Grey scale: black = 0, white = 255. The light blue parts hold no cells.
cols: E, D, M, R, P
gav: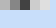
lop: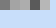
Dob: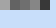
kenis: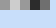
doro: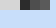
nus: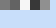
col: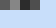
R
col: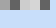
D

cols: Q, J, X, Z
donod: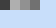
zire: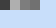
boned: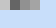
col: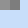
X
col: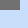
Z
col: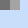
Z

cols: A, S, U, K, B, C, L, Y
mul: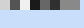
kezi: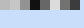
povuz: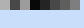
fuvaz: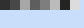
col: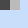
C
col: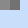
L
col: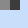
Y
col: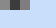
Y

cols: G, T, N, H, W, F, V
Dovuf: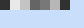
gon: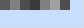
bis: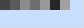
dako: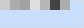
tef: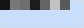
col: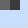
H
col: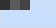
G
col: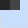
F

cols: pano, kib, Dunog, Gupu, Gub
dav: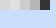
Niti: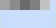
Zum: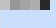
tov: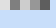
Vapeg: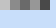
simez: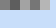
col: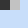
Gub
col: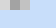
pano

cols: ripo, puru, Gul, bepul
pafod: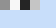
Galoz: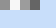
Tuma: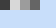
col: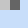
bepul
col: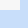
puru

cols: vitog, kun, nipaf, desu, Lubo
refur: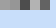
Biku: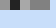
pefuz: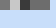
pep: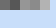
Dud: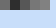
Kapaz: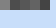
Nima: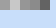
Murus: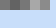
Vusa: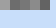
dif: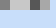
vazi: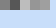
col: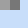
vitog
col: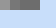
vitog
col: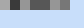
nipaf
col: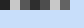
kun
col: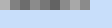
desu

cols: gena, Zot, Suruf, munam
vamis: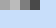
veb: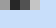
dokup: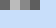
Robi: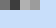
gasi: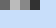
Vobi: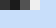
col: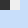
munam
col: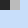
Zot
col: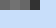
gena
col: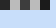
Zot

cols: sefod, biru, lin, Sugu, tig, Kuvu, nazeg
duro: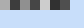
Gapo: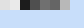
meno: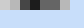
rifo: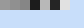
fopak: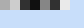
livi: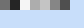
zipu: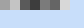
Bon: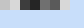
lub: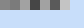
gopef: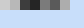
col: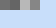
tig
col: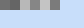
tig
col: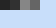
Kuvu
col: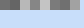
tig
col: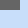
Kuvu
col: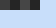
Sugu

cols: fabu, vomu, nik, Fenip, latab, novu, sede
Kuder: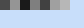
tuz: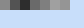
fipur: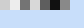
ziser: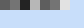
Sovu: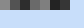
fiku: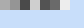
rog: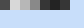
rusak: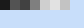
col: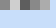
fabu
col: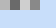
Fenip

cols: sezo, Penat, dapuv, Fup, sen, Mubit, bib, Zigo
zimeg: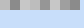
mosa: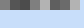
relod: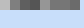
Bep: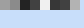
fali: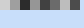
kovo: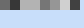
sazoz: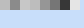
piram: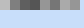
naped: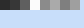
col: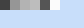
Fup
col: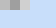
sezo
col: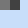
bib
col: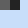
dapuv
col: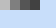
Fup
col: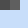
dapuv
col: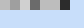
sezo

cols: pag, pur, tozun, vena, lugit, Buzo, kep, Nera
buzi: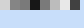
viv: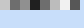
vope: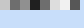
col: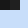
vena
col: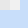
kep
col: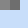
pur
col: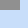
tozun
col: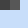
Nera
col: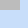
Buzo

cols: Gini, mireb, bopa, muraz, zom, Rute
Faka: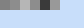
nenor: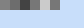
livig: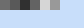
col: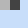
bopa

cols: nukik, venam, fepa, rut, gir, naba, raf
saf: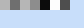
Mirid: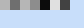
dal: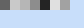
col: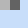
nukik
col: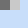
venam
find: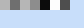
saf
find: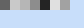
dal
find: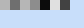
Mirid

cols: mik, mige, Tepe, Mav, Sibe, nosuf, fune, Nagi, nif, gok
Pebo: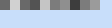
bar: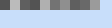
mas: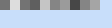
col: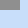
fune
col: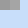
gok
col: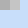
Sibe
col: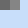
nif
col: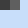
Nagi

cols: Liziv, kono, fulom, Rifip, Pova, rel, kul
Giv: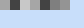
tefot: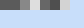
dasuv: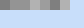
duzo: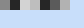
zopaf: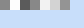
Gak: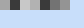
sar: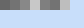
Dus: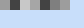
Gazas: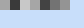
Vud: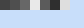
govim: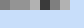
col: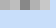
Rifip
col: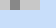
fulom
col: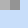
kul
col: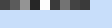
kono
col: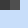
kono
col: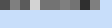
rel

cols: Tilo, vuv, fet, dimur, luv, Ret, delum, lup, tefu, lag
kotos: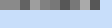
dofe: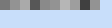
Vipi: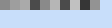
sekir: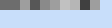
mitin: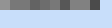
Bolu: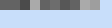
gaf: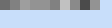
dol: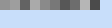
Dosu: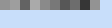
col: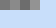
Tilo
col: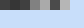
tefu
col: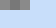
Tilo
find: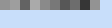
Dosu
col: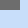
lup
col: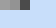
lag
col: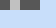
delum

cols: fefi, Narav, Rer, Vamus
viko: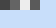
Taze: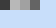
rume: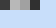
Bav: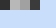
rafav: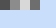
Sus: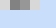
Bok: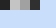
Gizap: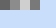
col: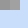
Rer
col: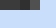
fefi
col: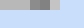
Narav
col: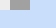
Rer
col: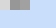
Rer
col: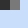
Vamus

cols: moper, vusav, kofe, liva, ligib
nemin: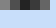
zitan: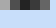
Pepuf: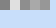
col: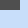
vusav
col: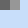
ligib

